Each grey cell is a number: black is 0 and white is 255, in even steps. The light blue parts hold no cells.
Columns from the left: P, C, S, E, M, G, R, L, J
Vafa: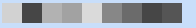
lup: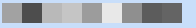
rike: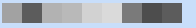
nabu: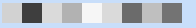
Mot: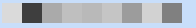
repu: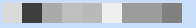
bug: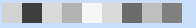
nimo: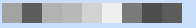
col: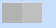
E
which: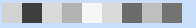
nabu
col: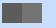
J
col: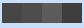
C
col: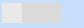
G
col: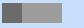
R

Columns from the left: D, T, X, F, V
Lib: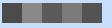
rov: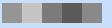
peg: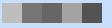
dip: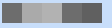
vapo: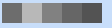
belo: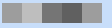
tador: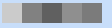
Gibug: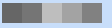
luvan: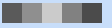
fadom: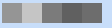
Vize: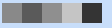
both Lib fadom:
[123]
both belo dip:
[96]
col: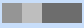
D
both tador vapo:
[129]
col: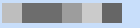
D

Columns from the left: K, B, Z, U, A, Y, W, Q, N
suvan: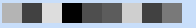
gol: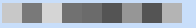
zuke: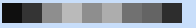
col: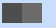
A
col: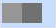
W
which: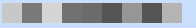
gol

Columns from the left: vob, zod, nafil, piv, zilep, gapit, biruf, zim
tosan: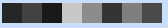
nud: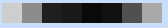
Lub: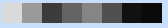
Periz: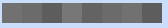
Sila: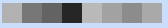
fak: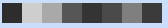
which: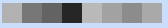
Sila
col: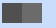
gapit
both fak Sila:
[169]
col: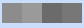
zod

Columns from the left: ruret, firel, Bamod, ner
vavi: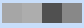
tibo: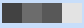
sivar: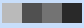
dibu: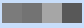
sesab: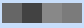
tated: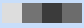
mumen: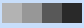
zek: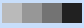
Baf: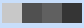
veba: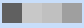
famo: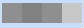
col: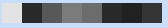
ner
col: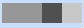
firel
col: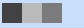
ruret
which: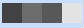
tibo
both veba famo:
[200]

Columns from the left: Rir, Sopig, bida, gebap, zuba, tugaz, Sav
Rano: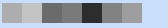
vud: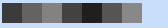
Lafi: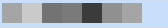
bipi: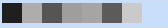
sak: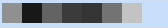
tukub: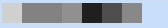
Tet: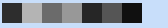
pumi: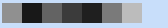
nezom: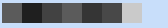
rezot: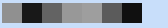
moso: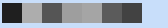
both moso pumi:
[31]
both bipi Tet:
[85]
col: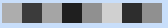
Rir
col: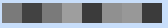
gebap
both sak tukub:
[144]
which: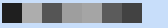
moso
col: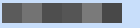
tugaz

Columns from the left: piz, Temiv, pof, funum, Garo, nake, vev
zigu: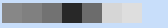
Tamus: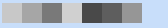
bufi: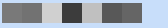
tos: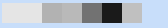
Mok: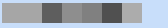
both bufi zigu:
[114]
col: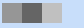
vev
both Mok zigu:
[128]

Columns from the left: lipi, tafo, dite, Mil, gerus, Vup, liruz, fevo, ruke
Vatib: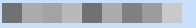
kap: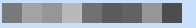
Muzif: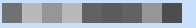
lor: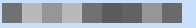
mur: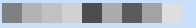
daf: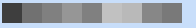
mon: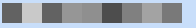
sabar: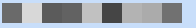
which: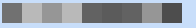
Muzif
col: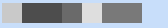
ruke
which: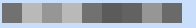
lor
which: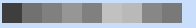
daf

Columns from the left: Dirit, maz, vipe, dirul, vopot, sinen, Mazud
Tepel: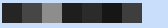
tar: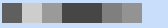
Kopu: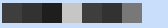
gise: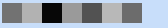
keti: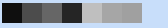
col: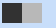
sinen
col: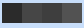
vopot
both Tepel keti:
[37]
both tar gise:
[154]

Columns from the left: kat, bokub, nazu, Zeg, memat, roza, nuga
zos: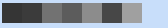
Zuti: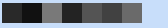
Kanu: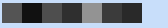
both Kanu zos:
[59]
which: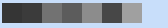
zos
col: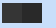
kat
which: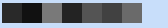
Zuti

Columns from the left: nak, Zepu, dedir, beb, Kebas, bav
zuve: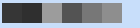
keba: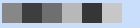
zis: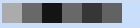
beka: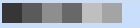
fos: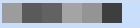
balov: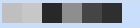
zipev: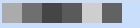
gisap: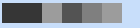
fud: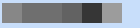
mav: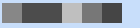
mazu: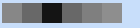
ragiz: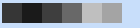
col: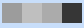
nak
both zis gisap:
[54]
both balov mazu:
[142]
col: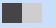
Kebas
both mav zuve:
[119]
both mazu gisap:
[127]

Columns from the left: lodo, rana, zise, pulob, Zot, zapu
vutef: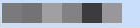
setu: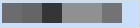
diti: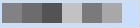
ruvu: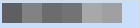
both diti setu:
[108]
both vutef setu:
[115]
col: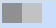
pulob
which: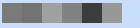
vutef
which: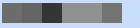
setu
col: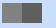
lodo
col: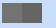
rana

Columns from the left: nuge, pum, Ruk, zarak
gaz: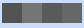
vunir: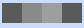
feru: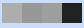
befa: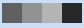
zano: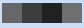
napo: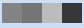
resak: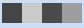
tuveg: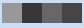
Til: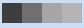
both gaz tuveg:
[103]
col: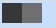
pum
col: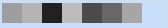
Ruk
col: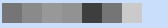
pum
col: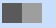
Ruk
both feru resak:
[158]
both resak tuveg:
[69]

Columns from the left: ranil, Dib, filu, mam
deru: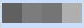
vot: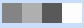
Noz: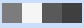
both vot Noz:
[89]
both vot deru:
[175]
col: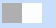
mam
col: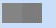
ranil
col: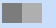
Dib
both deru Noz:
[124]

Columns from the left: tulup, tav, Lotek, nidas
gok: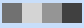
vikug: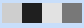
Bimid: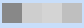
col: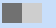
tulup
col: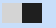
tav
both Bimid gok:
[212]

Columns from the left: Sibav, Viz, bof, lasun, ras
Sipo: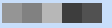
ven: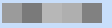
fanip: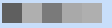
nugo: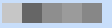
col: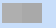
lasun
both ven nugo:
[155]
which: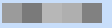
ven
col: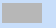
bof
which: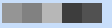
Sipo

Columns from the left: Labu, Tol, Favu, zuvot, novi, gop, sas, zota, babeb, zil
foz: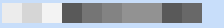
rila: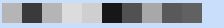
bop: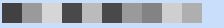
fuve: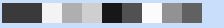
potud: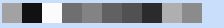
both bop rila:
[207]
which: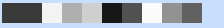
fuve
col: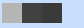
Labu
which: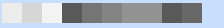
foz
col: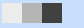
Labu
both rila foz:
[89]

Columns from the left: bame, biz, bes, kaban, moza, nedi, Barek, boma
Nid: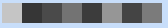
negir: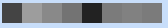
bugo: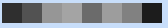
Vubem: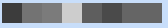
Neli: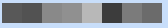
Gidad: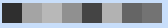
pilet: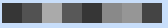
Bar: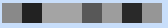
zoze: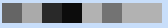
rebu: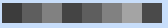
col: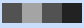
biz
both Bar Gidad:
[164]
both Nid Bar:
[150]
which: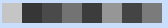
Nid
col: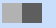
moza

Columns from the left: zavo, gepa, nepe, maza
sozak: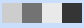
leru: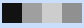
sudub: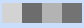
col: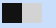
zavo
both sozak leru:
[205]
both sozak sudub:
[115]

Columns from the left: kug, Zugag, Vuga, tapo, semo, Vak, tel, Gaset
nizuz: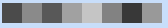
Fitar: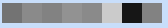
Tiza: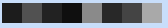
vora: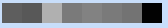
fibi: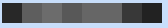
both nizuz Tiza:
[138]
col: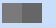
Vak
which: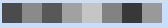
nizuz
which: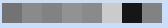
Fitar
